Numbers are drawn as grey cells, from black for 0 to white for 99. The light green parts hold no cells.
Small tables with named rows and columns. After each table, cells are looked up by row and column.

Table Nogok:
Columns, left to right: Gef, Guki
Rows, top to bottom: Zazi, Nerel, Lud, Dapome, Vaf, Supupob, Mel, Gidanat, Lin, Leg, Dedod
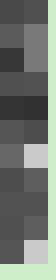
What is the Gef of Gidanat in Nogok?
30
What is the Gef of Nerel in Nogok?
35
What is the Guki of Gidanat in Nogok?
36
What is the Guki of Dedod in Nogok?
78
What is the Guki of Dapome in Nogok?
32
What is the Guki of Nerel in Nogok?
47
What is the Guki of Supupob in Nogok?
30
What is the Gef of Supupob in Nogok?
33

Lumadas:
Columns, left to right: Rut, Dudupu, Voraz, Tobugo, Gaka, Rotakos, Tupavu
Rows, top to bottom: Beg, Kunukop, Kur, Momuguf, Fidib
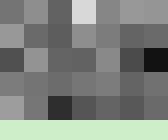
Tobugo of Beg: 84
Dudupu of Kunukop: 41
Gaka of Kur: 53
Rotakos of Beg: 59
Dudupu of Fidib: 46
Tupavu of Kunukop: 41
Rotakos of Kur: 29
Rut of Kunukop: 59
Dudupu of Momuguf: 45
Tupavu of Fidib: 41
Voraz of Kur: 39
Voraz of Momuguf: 42
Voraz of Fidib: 18
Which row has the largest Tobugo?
Beg

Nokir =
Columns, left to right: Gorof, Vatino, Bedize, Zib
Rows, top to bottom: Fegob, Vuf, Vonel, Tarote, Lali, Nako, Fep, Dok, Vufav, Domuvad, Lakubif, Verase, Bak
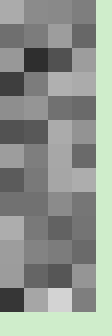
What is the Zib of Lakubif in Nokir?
41
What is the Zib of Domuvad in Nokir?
45
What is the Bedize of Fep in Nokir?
65
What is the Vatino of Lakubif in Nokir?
51
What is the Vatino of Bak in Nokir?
64
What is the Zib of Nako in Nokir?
57
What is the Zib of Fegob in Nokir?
49
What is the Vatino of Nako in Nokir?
34
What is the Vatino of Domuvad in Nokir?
47
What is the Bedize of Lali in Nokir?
44
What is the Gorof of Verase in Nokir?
60
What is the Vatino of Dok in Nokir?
47
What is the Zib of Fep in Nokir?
41
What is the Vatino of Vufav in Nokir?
44
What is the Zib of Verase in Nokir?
58

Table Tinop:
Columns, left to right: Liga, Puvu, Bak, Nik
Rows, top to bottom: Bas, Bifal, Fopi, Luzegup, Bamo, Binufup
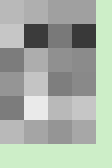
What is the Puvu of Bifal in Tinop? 23
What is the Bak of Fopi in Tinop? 56
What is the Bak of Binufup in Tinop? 58
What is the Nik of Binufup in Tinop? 65
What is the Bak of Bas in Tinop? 62
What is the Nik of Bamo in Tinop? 77
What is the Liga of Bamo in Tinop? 48
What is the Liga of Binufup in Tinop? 72
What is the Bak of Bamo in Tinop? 72
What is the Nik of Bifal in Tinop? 22
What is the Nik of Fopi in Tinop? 54
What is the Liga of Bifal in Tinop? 77
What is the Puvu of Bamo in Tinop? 91
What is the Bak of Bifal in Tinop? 47
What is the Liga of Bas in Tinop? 72
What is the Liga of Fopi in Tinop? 48
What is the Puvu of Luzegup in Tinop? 76
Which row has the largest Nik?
Bamo

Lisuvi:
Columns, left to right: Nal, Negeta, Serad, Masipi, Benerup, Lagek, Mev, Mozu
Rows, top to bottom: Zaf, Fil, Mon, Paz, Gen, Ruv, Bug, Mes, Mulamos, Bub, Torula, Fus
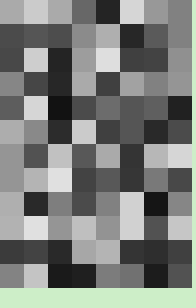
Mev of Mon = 26
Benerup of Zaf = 14
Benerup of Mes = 34
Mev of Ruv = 16
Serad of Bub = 58
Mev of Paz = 50
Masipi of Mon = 61
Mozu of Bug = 83
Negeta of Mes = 70
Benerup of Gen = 42
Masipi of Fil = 54
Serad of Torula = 16

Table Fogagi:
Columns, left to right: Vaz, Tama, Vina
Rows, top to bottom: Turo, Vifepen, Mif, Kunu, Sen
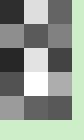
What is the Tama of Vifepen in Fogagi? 35
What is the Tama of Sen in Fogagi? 38
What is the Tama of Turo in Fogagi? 86
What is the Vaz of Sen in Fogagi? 60
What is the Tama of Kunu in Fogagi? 99
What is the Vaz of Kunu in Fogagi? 32
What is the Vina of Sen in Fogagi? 34
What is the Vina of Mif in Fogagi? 26
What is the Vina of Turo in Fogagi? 39
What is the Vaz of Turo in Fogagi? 18
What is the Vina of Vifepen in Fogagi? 50
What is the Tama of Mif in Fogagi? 88
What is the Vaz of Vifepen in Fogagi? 55
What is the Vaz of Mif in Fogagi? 15
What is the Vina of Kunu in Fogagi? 67
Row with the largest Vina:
Kunu

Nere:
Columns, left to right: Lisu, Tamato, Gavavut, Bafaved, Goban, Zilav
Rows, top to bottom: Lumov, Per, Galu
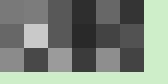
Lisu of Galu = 54
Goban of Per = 26
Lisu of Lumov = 47
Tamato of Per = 78
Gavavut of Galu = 60
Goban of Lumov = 40
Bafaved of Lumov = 18
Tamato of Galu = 28
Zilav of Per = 32
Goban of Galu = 55
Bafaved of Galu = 23
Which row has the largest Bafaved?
Galu

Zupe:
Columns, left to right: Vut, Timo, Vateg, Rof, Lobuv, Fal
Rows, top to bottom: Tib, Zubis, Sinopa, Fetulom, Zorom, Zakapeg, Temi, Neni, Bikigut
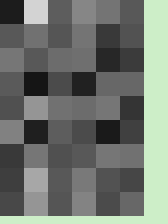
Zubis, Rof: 45
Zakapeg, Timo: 12
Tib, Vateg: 36
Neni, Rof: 47
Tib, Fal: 34
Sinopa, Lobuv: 15
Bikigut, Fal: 40
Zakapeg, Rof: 29
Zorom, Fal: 20
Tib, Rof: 52
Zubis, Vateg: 33
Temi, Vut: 22
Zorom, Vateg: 44
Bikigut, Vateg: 33
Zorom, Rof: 42
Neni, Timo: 65

